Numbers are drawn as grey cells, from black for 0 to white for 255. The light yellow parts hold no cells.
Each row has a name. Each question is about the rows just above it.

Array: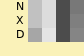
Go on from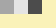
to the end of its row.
[133]
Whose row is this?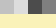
X
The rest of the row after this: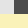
[133]
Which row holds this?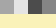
D

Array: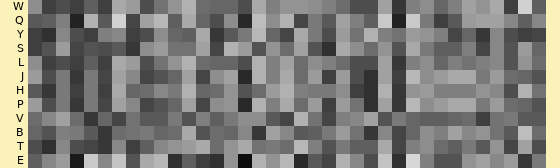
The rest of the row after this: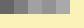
[ 63 209  95]
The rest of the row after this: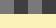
[169 102 108 135 121 177 102 108 147  83 108 155 177 127 121 121 141  63
  48 177  55 147 155 127 127 127 147 135  77 177 114]
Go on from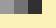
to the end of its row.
[161  55 183 141 155 169 169 121 155 108 102  83]
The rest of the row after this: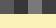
[121  63 169 102 108 135 121 177 102 108 147  83 108 155 177 127 121 121
 141  63  48 177  55 147 155 127 127 127 147 135  77 177 114]
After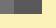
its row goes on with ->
[121  83 127  95 121 141 141  89  69 177 114  69 127 135 161  83 121 102
  95  95 102 108  63 114 121  89  89]
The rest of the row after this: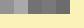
[183 127  83 121  95  95 169  69 127 141 108  95 121  89 147  69 161  77]
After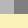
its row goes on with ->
[ 83 121  95  95 169  69 127 141 108  95 121  89 147  69 161  77]

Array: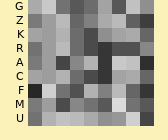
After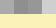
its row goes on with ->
[69]
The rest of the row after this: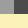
[135 114  88 219 114  88]
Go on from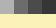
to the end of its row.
[163 170 102]
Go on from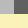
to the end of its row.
[62]
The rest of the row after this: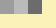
[ 75  54  81  81 135]
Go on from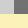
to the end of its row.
[ 81 178 128 186 102  54]

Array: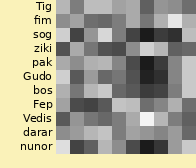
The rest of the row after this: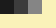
[201]
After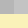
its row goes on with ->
[125 162 149 133 155 104]
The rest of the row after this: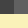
[182 141  75  27  54 155 201]
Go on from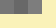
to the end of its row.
[170 244 182 125  96]
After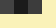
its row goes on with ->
[ 48 189]
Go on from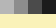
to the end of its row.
[ 54 155 201]

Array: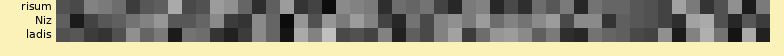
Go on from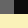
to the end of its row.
[150  81 150 122 156 130  67  39 115  73 130 144 122 156 109 130 115 138
 156  73 138 138  52  95  87  81  67  46 162 170  81  39  87  60]
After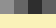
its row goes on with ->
[156  52  67  12 138 130 122  46 109 101 115  67  39 122 130  39  73  46
 109  87 122  39 115 101 101  87  81  67 162 122  52  81 144  27 122]
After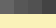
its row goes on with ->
[162 122  52  81 144  27 122]
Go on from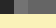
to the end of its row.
[ 87  81  67 162 122  52  81 144  27 122]
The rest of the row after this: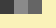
[ 20 170 130 192  73  81  67 130  33  95  73 130 162  60 109 150 156 138
  95 122  46  39 115 101  95  73  67 144  27 130 176 115  20 170  33]

